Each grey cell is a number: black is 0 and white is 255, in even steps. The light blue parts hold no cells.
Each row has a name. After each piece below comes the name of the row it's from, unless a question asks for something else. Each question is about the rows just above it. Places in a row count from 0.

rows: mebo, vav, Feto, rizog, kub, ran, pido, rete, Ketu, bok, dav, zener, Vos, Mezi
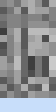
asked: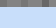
Feto
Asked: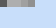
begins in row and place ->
pido, 3
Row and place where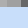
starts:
zener, 4
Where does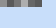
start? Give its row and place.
Vos, 0
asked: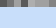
vav

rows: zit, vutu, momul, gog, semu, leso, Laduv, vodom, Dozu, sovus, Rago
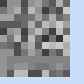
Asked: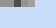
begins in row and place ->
zit, 1
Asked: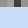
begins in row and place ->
semu, 1
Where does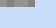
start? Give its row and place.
sovus, 0

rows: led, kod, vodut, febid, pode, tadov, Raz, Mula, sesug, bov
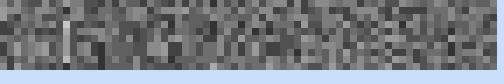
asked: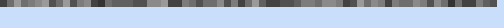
Raz
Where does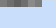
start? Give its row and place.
led, 58
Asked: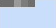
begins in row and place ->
bov, 36
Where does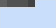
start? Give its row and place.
bov, 21
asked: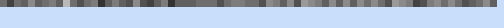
sesug

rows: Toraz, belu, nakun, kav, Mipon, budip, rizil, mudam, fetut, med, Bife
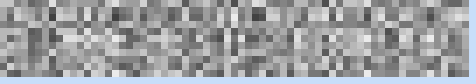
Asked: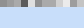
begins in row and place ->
budip, 43
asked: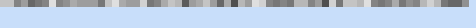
Toraz
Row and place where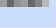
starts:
kav, 11
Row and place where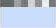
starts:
nakun, 27
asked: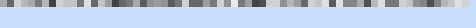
nakun
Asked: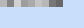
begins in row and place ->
rizil, 10

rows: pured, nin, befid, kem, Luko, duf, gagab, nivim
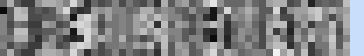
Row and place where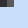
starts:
Luko, 32
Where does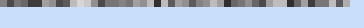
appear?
kem

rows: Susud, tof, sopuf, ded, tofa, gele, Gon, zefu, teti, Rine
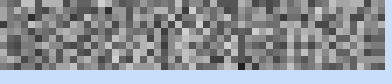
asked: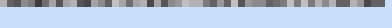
gele
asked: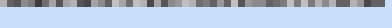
zefu
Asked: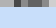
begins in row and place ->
Susud, 7
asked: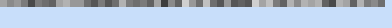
tofa
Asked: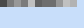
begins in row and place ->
Rine, 23

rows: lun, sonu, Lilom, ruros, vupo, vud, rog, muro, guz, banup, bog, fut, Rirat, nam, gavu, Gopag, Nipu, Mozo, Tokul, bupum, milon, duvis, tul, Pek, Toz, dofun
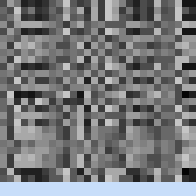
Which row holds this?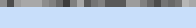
ruros
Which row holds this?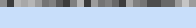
tul
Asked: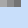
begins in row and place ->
Tokul, 18
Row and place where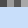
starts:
Gopag, 8
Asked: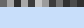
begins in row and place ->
sonu, 10
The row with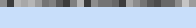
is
Tokul

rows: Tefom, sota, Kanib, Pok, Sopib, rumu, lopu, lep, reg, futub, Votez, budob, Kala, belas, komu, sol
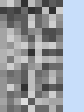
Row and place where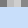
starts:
reg, 1
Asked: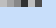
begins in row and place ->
lep, 1
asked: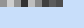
Kala
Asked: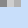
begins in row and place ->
reg, 4
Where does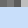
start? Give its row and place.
Votez, 1
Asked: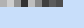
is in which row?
Tefom

